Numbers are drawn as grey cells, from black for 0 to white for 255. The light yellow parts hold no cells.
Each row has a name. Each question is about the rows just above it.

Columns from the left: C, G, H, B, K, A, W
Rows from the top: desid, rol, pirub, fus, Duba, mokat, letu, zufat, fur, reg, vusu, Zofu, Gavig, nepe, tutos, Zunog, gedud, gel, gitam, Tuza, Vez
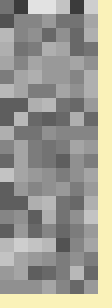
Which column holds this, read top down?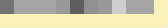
G
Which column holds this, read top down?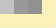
C
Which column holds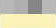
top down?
B
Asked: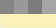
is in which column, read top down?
W
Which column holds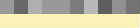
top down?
B
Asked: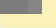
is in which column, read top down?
K
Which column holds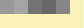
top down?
K

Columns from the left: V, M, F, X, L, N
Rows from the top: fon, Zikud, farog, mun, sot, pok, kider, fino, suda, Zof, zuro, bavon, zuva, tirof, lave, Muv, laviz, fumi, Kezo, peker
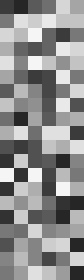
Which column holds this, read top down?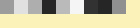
L
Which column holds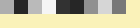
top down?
L

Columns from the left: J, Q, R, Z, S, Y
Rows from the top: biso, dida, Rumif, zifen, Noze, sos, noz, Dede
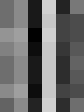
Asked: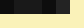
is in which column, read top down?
R
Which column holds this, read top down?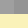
Q
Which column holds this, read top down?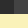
S
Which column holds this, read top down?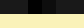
R
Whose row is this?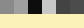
noz
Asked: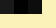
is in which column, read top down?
R
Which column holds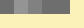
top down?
J

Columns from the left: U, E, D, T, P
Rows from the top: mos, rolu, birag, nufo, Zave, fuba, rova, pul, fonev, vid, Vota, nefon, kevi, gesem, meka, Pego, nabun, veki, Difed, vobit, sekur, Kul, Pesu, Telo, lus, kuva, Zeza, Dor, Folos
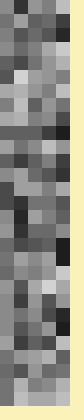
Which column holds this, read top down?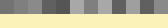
U
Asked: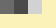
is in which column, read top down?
E
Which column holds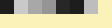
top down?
P
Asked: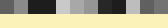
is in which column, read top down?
P
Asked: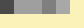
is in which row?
gesem

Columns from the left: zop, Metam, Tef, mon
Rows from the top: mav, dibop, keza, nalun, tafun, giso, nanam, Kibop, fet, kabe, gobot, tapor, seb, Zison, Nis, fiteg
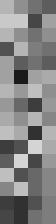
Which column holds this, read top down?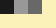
Metam
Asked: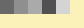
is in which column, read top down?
Metam
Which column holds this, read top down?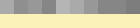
mon
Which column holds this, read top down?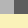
Metam
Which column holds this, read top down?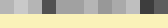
zop
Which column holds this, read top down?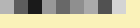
Metam

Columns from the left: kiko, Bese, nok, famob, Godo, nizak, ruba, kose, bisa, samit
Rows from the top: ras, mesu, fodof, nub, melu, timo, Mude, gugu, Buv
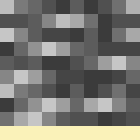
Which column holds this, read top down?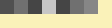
bisa
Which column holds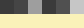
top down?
kose
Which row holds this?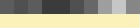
melu
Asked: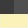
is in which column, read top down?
kose

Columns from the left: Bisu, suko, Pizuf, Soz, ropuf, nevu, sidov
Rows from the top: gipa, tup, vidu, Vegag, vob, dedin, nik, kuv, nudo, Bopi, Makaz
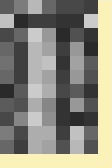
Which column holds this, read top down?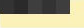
ropuf
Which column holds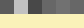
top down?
Bisu
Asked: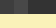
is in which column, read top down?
ropuf
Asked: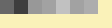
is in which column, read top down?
Soz
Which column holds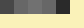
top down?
Bisu
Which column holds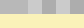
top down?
Pizuf
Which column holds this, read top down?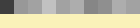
Soz

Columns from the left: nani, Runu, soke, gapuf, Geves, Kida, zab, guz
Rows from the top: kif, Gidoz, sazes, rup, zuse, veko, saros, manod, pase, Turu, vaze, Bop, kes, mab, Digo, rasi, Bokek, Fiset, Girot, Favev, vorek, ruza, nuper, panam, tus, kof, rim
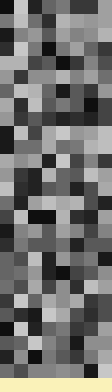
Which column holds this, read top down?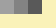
guz
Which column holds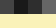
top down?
nani
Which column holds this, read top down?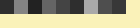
Kida
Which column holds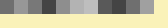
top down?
soke
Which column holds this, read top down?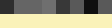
nani
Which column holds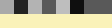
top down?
gapuf
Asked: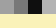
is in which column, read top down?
Geves

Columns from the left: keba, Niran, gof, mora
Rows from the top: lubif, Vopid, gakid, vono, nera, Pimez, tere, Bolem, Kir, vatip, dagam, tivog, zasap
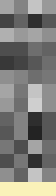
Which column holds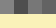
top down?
Niran
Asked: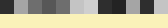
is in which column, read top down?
gof
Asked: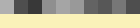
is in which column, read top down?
keba
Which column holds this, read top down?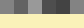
Niran

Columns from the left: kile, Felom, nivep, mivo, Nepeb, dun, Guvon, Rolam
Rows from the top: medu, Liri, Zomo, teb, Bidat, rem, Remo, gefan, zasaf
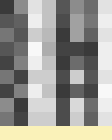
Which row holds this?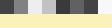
Remo
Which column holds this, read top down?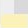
nivep
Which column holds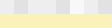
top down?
Rolam
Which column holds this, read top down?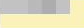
mivo
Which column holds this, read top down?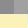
dun
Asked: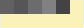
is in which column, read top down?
Felom
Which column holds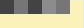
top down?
kile

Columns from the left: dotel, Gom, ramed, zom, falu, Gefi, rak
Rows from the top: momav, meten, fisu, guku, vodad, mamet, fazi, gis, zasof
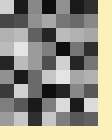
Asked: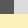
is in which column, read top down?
rak
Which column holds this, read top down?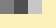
zom
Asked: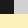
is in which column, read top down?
Gom
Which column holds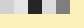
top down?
falu
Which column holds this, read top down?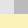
Gom
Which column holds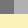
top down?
rak

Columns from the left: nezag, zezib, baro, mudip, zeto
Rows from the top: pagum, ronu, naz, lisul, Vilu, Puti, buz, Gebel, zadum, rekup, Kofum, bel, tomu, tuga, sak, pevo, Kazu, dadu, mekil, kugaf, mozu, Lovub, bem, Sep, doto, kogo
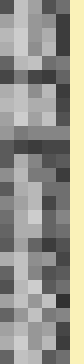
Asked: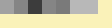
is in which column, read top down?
baro
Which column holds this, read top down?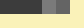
zeto

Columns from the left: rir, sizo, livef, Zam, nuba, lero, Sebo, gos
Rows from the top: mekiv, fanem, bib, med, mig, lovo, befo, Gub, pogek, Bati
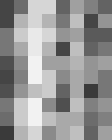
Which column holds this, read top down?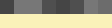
rir
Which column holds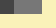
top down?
rir

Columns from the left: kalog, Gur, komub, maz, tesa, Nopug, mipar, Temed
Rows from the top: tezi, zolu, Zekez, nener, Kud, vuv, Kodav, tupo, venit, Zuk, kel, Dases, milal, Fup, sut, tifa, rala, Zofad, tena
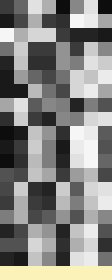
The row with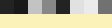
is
tena
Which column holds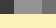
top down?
tesa
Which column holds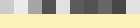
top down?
Temed

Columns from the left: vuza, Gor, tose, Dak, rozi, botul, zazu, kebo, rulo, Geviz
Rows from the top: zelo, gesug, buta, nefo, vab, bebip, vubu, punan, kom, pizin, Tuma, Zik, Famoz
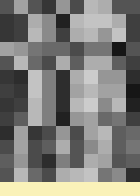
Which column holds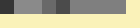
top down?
Dak
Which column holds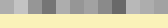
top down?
kebo
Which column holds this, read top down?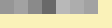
kebo
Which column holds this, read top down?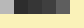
Gor
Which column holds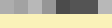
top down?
botul
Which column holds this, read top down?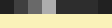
rozi

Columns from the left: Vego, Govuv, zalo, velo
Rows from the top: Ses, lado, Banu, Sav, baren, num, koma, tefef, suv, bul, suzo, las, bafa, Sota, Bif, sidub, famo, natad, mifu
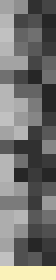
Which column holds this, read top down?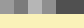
Govuv
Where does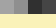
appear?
Ses
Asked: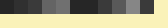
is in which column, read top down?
velo
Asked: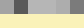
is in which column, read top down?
Vego
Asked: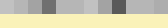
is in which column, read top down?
Vego
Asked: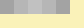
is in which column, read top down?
Vego

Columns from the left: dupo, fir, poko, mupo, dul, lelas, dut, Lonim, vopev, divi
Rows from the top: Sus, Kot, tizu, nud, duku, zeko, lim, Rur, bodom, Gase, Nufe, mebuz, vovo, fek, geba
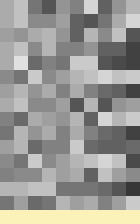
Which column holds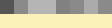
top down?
mupo
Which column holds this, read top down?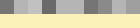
fir
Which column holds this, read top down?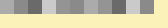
poko
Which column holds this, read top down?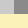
poko
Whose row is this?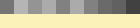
Gase
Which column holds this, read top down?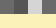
Lonim

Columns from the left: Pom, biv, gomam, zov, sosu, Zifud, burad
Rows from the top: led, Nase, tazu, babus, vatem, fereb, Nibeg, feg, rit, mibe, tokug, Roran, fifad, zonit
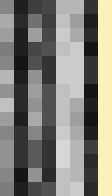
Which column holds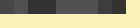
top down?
zov
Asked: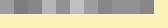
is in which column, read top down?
Pom

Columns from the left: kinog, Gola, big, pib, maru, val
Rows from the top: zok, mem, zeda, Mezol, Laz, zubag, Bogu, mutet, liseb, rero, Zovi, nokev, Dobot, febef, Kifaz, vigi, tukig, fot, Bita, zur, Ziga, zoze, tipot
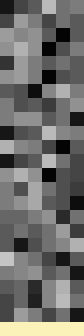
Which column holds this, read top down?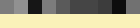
val
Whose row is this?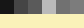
zok
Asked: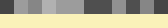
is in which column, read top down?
Gola

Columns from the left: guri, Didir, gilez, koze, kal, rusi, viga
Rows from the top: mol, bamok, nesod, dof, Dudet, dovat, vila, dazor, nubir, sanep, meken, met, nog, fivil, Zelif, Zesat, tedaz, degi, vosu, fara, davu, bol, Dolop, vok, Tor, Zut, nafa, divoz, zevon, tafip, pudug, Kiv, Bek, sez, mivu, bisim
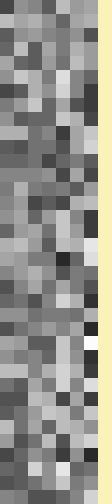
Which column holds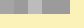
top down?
Didir
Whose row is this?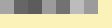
Dudet
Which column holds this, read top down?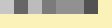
koze
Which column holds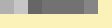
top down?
gilez
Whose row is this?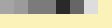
vosu
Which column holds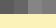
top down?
guri

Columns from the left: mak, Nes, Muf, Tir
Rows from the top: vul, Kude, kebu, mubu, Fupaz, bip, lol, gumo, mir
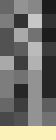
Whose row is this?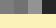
bip
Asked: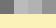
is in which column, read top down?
Muf
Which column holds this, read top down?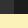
Tir
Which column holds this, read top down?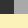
Nes

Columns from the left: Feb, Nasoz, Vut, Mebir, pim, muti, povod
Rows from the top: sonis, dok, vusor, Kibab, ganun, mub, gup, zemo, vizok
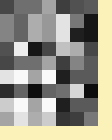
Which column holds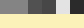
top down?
Feb
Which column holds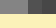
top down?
Feb
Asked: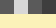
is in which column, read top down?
muti
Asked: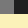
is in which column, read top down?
muti
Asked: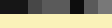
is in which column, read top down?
povod
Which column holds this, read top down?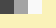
Mebir

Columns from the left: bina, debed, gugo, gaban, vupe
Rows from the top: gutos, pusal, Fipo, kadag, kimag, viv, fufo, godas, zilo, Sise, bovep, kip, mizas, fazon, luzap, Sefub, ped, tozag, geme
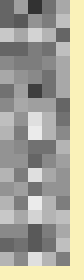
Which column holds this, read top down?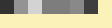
gugo
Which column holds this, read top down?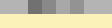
gaban
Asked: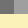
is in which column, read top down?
gaban

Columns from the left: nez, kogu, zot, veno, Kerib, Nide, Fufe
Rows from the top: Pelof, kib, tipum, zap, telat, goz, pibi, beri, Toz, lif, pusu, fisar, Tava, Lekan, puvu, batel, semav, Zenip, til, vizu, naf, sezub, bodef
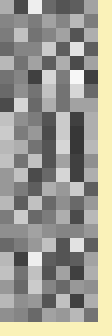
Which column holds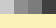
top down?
kogu
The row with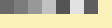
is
Zenip
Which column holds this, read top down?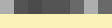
veno
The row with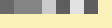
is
zap
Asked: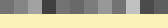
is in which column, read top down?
zot

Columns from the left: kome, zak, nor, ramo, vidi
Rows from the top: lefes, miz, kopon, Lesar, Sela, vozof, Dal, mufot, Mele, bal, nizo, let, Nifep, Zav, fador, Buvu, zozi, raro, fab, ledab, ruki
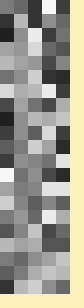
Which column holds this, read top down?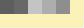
nor
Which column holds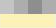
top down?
nor
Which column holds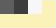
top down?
kome
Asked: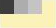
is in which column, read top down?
vidi
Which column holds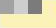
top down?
kome
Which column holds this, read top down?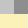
ramo
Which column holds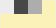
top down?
ramo

